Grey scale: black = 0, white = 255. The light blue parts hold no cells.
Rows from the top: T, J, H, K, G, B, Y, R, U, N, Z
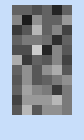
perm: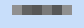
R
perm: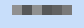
R
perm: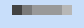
N
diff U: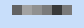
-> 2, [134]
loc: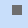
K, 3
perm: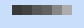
B

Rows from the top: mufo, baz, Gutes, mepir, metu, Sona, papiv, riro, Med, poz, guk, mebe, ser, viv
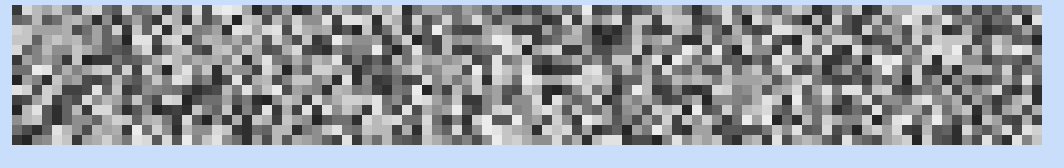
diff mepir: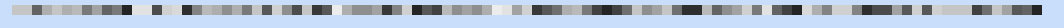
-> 56, [174]
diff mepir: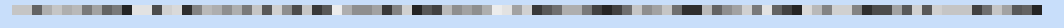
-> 80, [174]
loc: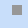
riro, 92
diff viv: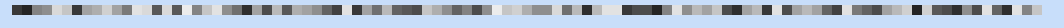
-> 56, [174]

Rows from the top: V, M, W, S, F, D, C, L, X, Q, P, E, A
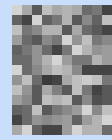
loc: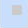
L, 7
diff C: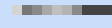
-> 1, [107]
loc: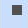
Q, 8
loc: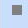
X, 4
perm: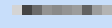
E

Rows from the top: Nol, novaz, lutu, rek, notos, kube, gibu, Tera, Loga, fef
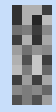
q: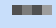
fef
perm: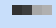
rek

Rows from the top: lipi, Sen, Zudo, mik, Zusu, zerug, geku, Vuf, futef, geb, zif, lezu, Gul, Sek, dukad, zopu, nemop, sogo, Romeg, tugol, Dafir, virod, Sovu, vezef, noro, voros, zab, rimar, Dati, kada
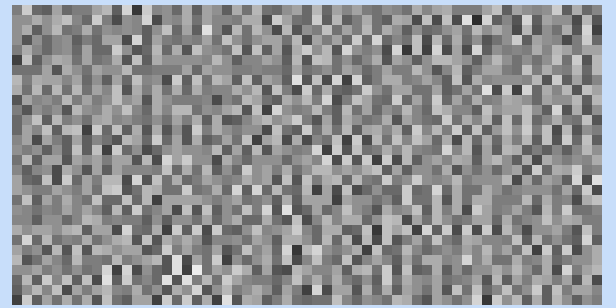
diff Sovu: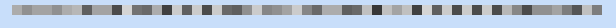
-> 24, [192]
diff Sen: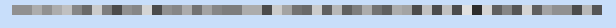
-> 21, [134]
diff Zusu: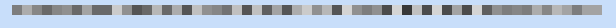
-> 41, [64]
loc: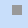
Gul, 48

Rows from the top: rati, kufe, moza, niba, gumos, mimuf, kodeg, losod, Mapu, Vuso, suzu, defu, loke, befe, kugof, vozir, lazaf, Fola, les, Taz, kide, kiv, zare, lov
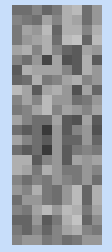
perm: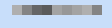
gumos
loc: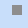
kiv, 8
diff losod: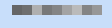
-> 6, [175]
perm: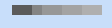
vozir

